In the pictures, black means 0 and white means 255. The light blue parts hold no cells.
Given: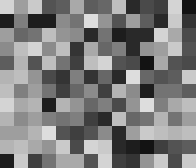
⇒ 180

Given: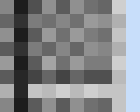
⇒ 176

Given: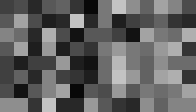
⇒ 76

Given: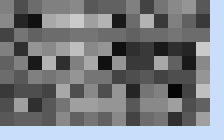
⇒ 78

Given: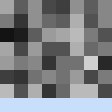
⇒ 62

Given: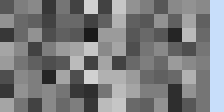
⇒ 55
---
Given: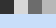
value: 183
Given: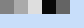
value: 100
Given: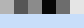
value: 229
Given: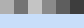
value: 61
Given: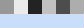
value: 173
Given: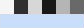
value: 105
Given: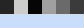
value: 59
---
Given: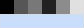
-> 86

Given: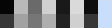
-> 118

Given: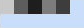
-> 201

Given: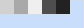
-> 209

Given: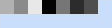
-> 232

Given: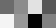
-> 87

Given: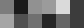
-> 80
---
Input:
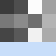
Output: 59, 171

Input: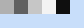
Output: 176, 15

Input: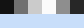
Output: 18, 39

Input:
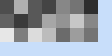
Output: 78, 116

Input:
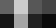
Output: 98, 11

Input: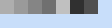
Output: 174, 79

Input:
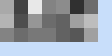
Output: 169, 160

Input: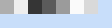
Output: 174, 217
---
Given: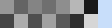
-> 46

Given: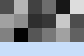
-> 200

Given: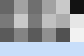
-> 173

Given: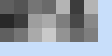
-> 72

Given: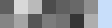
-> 53

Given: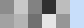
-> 229

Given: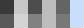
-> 189

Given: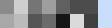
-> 218
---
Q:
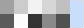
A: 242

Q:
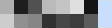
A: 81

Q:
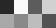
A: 92

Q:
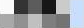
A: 92

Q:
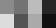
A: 188

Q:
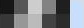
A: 205

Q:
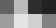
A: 46

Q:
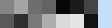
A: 110

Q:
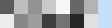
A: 146

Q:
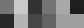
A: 50
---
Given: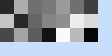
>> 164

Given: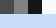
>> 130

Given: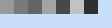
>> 122

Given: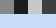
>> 29

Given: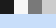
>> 247

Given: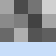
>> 175

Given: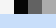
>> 6

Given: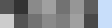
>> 84

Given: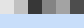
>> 193
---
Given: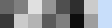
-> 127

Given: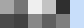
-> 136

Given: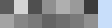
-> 110

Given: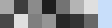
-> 39

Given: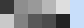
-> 88

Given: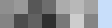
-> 120

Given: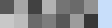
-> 87
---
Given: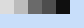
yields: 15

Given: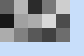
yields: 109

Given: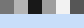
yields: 86

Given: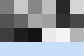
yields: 179

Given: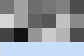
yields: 76

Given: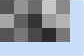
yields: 119

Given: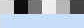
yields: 67
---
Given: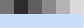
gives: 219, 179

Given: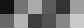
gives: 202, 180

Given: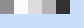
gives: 251, 220

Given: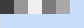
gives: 239, 169

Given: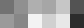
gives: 243, 232

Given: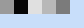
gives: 224, 184

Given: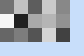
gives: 246, 213

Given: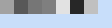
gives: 226, 192

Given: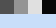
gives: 224, 148

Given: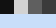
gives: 210, 95
